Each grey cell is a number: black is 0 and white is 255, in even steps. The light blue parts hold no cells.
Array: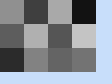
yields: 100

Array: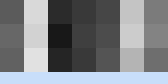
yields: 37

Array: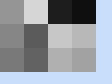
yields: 176

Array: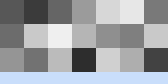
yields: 187

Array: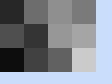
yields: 95

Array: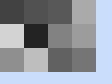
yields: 95

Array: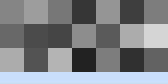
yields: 180

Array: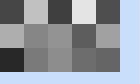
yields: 141

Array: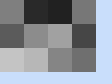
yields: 133

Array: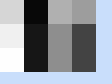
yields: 142
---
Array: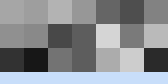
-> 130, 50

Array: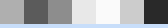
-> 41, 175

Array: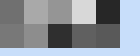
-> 39, 120

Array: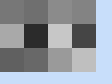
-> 131, 96

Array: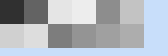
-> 195, 208

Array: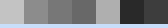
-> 61, 195

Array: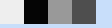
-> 78, 238

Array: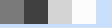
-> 251, 123

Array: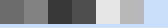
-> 184, 108
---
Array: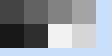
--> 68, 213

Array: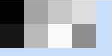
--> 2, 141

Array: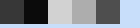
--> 55, 78

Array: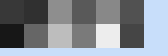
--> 56, 69

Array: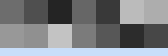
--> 109, 71

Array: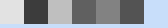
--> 226, 83

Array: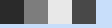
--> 42, 72

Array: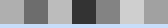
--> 175, 161

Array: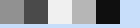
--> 145, 15
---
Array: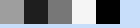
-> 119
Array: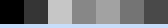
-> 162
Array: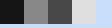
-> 136
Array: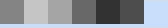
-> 104
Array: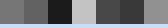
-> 72
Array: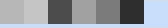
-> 161
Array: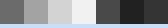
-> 73
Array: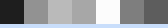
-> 252
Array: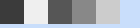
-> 86
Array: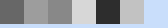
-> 215
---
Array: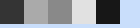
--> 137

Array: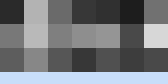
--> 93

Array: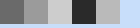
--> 155

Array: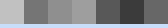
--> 117

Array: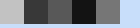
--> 88

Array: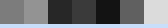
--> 96
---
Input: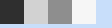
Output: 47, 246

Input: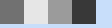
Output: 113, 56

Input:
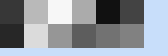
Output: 55, 129

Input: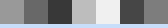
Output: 153, 125

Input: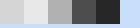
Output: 212, 38

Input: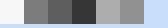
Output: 246, 146

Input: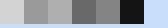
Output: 211, 19
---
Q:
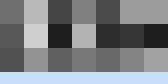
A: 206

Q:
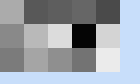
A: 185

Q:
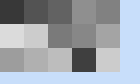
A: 204

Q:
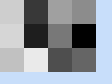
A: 30

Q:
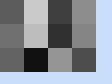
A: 189

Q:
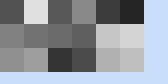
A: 114
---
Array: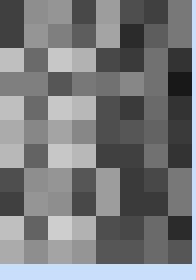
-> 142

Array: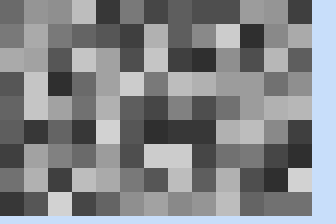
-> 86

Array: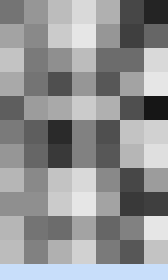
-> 129

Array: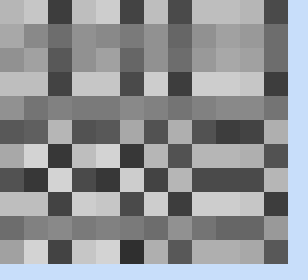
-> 211

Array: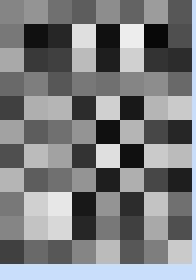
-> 105

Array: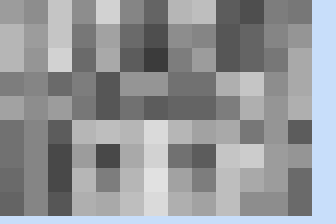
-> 133

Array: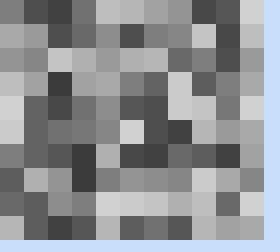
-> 93

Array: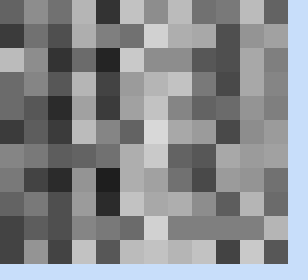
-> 148
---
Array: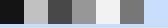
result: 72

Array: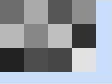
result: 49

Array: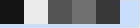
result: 56

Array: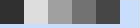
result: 70

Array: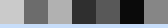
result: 47

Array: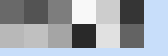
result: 53

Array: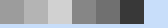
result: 112
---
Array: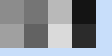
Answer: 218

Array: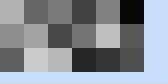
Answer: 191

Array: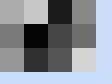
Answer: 69

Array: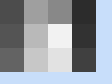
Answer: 242

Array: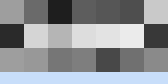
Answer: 235

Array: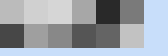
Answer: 100

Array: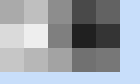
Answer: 32

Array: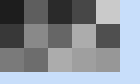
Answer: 172

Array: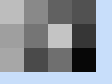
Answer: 196

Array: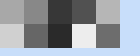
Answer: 237
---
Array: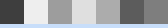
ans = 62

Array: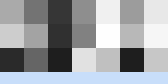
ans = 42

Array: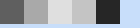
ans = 95

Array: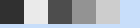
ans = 48

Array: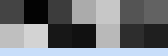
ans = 191

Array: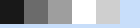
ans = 24

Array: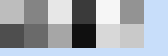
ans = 78

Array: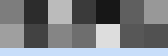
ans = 159
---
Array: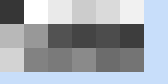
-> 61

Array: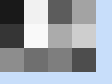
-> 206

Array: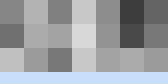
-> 120

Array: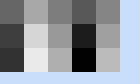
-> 160

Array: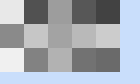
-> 204

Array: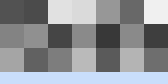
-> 62

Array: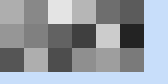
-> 35

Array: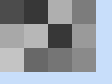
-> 154

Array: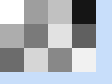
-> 96
